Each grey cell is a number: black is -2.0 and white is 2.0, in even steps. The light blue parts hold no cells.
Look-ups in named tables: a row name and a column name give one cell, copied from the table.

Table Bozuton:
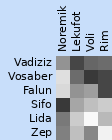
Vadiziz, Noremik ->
0.3
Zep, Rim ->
1.8
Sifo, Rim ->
1.2
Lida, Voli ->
1.9
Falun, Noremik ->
1.4
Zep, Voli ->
0.1
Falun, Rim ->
-0.9
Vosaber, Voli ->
-1.1
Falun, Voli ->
0.5
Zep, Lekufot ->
1.0
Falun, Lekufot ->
0.3
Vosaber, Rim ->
-0.9

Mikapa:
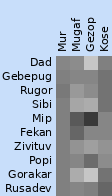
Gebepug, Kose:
-0.2
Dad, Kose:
0.0
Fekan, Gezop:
0.1
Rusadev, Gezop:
0.0
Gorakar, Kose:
-0.2
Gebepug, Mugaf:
0.1
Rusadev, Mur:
0.0
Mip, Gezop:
-1.1
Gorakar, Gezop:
1.1
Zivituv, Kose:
0.3
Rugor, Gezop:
0.2
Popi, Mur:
0.0
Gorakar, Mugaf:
0.7
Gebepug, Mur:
0.0
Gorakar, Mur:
0.0
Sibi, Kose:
-0.2
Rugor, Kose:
-0.2
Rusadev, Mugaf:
0.1
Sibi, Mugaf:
0.6

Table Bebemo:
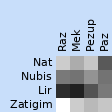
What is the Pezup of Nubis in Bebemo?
0.3
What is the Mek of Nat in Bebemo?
0.7
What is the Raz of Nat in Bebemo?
1.2
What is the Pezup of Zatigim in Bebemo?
0.9
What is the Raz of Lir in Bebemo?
-1.3
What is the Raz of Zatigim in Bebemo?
2.0
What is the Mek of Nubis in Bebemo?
-0.2
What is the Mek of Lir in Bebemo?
-1.5
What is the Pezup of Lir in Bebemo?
-0.7

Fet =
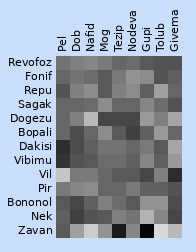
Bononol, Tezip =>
-0.3
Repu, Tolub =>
0.5
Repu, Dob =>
0.0
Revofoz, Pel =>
-0.2
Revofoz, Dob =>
0.0
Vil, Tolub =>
0.0
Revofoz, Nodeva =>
-0.3
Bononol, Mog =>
0.0
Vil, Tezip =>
-0.6
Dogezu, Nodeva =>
-0.9
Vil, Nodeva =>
-0.6
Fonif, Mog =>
-0.6
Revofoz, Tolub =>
-0.7
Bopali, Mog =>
0.2
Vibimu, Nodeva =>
-0.5

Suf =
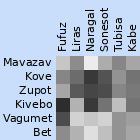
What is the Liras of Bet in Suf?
0.8
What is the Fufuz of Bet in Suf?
0.2
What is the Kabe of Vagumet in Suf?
0.5
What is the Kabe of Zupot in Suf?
-0.1
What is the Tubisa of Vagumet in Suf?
0.3
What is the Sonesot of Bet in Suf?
1.0
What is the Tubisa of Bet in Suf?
0.3
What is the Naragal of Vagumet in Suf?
1.1
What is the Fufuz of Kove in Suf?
0.1
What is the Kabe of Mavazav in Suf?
0.6
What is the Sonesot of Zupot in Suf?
-0.8
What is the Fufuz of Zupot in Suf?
0.6
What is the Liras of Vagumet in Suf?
1.3
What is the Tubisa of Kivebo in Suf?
1.0
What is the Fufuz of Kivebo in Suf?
-1.3

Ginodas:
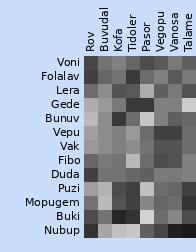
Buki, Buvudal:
-0.2
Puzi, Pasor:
1.0
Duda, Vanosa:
-0.1
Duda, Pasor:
-0.5
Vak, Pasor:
-0.2
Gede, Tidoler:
-1.1
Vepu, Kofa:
0.0
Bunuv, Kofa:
-1.1
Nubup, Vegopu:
-0.9
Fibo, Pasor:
-0.3
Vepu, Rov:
0.5
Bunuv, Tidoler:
-0.3
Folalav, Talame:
-0.1
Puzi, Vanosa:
-0.4
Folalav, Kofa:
-0.2
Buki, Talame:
-0.8
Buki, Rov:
-0.8
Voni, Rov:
-0.9
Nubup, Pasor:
-0.5

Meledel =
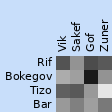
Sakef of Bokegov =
0.5
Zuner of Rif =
-0.6
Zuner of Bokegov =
0.3
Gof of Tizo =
0.4
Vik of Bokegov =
0.7
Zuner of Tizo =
1.6
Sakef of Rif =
0.3
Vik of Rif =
-0.7
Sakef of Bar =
0.0
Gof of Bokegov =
-1.6
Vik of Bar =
0.4
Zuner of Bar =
-0.1
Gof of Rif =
-0.8
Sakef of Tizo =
-0.6
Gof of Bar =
0.5
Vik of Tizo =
-0.5
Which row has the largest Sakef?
Bokegov

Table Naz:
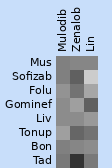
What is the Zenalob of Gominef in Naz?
0.5
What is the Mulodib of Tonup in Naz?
0.5
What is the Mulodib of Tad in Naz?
-0.1
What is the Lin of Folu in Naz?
0.6
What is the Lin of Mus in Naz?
0.1
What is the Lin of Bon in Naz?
0.2
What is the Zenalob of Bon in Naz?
0.1
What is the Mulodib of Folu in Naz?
0.3
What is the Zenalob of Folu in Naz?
-0.2
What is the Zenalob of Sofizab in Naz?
-0.5
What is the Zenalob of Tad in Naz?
-1.2
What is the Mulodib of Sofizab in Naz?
0.0
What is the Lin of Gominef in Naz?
-0.5
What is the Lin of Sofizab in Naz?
1.2
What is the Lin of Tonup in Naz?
-0.2

